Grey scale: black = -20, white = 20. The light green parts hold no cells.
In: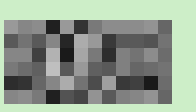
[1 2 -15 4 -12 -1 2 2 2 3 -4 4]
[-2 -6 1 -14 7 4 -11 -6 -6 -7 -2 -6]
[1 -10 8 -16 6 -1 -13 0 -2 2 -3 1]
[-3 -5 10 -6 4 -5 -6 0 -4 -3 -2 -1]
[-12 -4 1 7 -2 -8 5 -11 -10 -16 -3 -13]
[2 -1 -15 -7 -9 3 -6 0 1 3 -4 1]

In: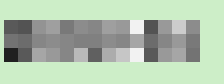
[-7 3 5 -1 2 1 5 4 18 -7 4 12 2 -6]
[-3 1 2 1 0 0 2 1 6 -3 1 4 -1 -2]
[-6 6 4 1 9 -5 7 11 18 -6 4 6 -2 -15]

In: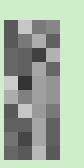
[11 -1 1 -6]
[-1 7 -5 -6]
[-5 -10 8 -4]
[-5 6 -4 -4]
[-12 5 3 12]
[0 5 3 7]
[11 4 -1 -6]
[-5 6 -5 -5]
[-9 6 -5 -2]
[-6 9 -6 -4]

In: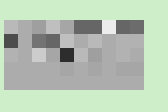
[7 5 10 6 -4 -4 17 -4 -3 9]
[7 -2 -4 10 7 9 7 8 8 -8]
[7 12 6 -13 9 5 7 8 7 8]
[7 7 7 6 7 6 7 6 6 7]
[7 7 7 7 7 7 7 7 7 7]

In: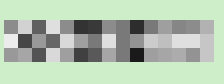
[13 -5 15 2 -12 -11 2 -1 -13 -1 5 1 2 8 2]
[-9 4 -4 14 5 -1 15 -1 3 12 10 15 15 11 17]
[6 -7 14 5 -10 -6 6 -1 -16 5 6 7 3 11 4]

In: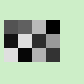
[-5 9 -20 -7]
[15 -13 4 -17]
[-19 8 -12 15]

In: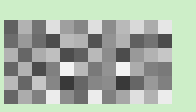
[8 -2 15 5 1 15 2 9 14 7 16 -5]
[4 -3 -8 9 8 -7 3 8 -5 -2 -8 -3]
[-4 7 10 -8 -5 9 2 -8 4 8 11 8]
[8 -8 0 18 9 -1 3 18 7 0 -1 -4]
[-4 11 1 -11 -4 1 2 -11 -4 4 0 9]
[7 0 17 2 -3 17 0 6 15 8 17 -4]
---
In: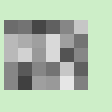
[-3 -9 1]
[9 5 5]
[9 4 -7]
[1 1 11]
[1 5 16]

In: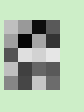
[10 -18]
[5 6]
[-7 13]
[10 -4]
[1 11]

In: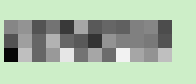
[1 -7 -11 -6 -5 1]
[-7 -4 -4 -12 0 -1]
[-19 -4 16 6 18 3]

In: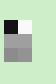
[-17]
[5]
[2]

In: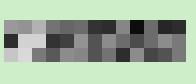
[4 8 -4 -12 1 -3 -13]
[-13 13 -10 -7 -3 -3 -1]
[11 -1 2 -7 -13 -9 -1]

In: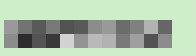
[4 -6 -7 2 -3 8]
[2 -7 13 9 -1 -7]

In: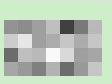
[3 5 -10 9]
[12 5 11 11]
[-3 9 14 6]
[6 0 -3 11]

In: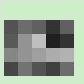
[-7 -5 -5]
[-6 10 -12]
[1 5 8]
[-9 -7 -3]

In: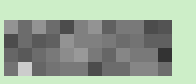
[3 3 -8 3 -1 -8]
[-8 -6 3 0 -3 -5]
[-4 -3 2 -1 1 -1]
[-2 -4 -1 -8 -3 1]
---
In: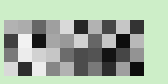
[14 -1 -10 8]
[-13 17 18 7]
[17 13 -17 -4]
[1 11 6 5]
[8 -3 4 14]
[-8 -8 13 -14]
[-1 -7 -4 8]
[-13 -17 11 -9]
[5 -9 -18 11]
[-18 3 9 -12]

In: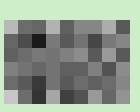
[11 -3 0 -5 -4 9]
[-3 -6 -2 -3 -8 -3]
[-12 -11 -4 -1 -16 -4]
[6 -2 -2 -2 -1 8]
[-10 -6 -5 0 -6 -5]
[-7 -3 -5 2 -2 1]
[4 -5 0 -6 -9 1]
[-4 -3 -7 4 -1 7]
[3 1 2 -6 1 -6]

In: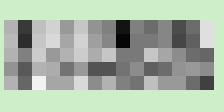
[8 3 8 9 8]
[-4 -6 0 -13 -11]
[18 8 12 11 10]
[6 7 4 14 13]
[6 -2 8 6 4]
[14 4 12 13 11]
[2 -7 7 5 3]
[8 -7 11 1 0]
[0 -2 -1 -19 -17]
[-2 2 -1 -1 0]
[10 -5 11 -1 -3]
[4 -3 6 1 1]
[4 3 2 -9 -8]
[-3 4 -3 -5 -3]
[-10 2 -4 15 15]

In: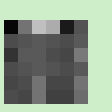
[-8 -9 -8 -12 -8 -19]
[-9 -8 -7 -6 -7 -2]
[-2 -2 -6 -6 -6 10]
[-10 -9 -7 -8 -7 7]
[-10 -9 -8 -9 -8 -16]
[-3 -2 -6 -1 -6 -7]

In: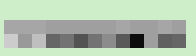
[12 6]
[4 6]
[10 6]
[-4 5]
[-2 5]
[-7 5]
[-2 5]
[2 5]
[-6 6]
[-18 5]
[5 5]
[-5 6]
[-4 5]

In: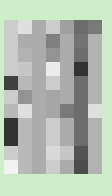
[18 12 -12 -12 9 12 -10 12 12 12 12]
[9 9 9 9 15 3 9 11 8 7 15]
[7 7 7 7 7 7 7 7 7 7 7]
[12 14 12 12 6 6 12 17 3 0 12]
[7 11 7 7 -1 7 7 7 7 7 5]
[-8 -7 -3 -3 -3 -3 -3 -12 -3 -2 -3]
[8 8 8 8 15 8 8 8 8 8 -1]

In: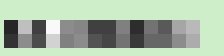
[-12 -14]
[2 10]
[-8 -10]
[13 19]
[0 2]
[2 1]
[-7 -10]
[-9 -10]
[-2 0]
[-11 -13]
[-4 -2]
[-4 -6]
[2 6]
[7 9]

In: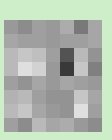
[5 9 8 5 9 9 6 4]
[2 11 9 3 15 11 5 2]
[9 6 5 6 13 10 5 5]
[6 4 3 4 4 5 4 4]
[7 3 3 6 -11 -7 5 7]
[4 15 11 5 11 9 5 -1]
[2 5 6 4 0 3 6 6]
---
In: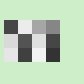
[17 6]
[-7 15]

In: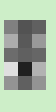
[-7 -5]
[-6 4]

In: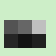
[-4 10]
[-17 -15]

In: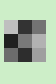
[-12 -2]
[-1 8]

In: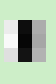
[-18 7]
[-19 6]

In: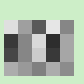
[5 -6]
[1 14]

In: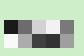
[-3 13]
[7 -10]

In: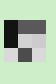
[-6 -6]
[13 12]
